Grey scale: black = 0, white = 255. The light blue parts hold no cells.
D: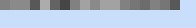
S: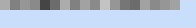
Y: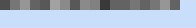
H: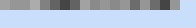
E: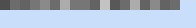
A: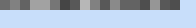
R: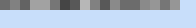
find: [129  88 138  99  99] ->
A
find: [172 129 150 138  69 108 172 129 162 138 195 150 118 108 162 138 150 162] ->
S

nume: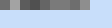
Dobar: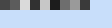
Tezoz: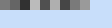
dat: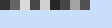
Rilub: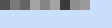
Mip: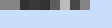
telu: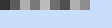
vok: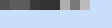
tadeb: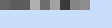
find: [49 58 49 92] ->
Mip
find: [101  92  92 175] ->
tadeb

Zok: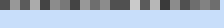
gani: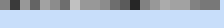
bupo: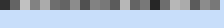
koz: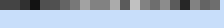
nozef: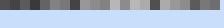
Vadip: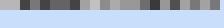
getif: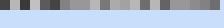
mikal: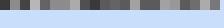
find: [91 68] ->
getif
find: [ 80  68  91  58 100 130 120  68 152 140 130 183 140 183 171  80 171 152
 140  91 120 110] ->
nozef

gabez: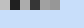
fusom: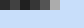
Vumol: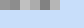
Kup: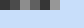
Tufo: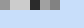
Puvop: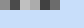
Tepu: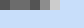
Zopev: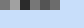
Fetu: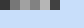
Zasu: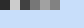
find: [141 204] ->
Tepu
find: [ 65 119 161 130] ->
Zasu

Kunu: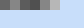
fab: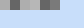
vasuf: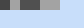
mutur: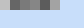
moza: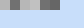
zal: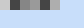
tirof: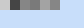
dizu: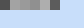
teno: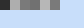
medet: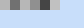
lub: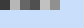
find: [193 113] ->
moza
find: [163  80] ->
vasuf

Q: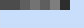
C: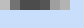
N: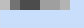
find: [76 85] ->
C
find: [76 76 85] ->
C

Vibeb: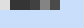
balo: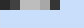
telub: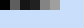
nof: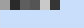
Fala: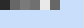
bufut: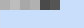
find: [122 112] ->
Fala
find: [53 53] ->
Vibeb
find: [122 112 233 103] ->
Fala
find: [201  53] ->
nof

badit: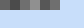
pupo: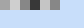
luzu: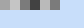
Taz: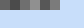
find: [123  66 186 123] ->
luzu
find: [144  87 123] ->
Taz

